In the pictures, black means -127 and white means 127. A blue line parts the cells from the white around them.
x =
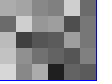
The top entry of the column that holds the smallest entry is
0
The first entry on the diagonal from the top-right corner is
-20
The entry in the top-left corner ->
44
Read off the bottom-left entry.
87
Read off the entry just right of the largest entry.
8
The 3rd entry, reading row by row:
8
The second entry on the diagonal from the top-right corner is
-49
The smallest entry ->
-96
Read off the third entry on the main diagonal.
-42

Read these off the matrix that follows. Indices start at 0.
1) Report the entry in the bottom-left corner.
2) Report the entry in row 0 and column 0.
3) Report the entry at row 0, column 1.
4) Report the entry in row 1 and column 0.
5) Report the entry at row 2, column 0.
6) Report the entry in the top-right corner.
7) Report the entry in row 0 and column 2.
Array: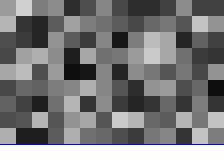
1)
47
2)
27
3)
80
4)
53
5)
-49
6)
-62
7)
-2

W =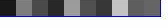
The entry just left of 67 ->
-72
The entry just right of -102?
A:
-2

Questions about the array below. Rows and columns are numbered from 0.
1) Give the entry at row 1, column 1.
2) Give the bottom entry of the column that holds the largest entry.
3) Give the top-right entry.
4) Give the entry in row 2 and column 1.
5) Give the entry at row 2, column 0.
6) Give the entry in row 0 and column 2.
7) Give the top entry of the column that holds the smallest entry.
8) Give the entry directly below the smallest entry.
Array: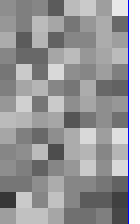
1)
-1
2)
-56
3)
103
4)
-36
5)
44
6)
6
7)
14
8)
30

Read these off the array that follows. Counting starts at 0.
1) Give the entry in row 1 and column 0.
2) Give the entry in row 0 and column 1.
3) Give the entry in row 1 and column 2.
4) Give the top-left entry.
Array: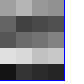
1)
-27
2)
52
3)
-54
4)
31

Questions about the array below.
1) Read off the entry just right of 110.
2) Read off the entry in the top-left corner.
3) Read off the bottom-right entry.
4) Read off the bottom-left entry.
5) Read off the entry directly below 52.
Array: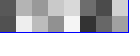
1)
60
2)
-39
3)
33
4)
-46
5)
110

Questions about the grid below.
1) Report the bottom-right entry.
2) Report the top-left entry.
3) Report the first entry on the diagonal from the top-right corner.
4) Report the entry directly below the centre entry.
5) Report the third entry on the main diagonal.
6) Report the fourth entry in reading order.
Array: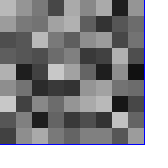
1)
28
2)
57
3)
21
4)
-76
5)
57
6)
-56

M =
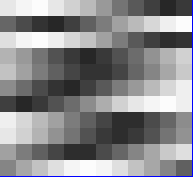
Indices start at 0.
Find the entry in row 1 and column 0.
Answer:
-25
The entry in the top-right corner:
-70
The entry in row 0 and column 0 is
103
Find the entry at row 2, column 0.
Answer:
95
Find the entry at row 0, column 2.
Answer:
124
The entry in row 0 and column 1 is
117
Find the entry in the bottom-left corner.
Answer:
5
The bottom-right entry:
-31
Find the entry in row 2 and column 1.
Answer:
117

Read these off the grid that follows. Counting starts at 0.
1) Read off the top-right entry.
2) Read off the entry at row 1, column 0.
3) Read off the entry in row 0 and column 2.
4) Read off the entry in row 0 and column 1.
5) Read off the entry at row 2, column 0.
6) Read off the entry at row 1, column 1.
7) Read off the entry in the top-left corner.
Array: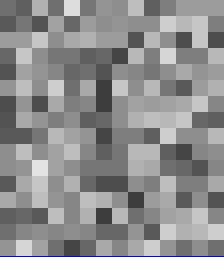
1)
28
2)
-38
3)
49
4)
-32
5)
28
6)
-9
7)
-16
